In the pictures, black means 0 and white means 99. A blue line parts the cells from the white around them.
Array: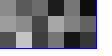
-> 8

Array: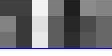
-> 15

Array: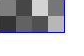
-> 27

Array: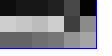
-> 5

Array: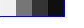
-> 20

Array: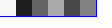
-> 28

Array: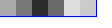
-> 41

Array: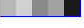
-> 53
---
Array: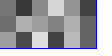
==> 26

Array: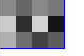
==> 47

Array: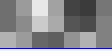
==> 46

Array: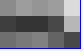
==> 85

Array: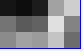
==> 80

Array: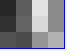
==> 54

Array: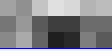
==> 73

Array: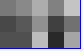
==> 76

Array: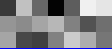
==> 89
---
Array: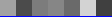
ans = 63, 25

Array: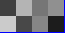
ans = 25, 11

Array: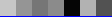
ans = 77, 32

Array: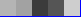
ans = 70, 80

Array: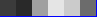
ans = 23, 42

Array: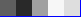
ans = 37, 86

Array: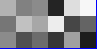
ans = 69, 11

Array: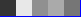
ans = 20, 46

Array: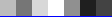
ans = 73, 26
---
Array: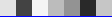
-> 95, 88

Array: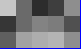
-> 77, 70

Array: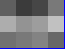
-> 75, 67

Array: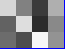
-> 96, 86

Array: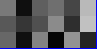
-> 75, 72

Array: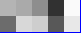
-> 97, 90

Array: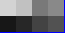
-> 82, 75

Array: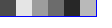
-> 89, 72
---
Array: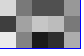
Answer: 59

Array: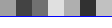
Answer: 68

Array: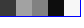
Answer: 96

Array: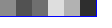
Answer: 69

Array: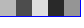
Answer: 58

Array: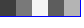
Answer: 70
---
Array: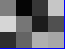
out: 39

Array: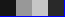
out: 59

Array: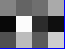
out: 73

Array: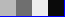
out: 43

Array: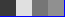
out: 87

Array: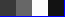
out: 40

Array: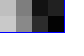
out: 53
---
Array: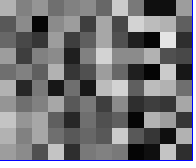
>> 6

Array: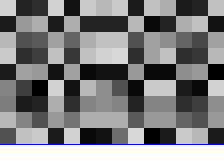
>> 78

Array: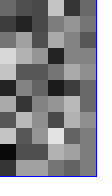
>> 45

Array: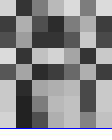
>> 75

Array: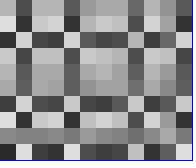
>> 20

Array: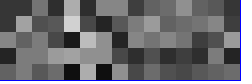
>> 34
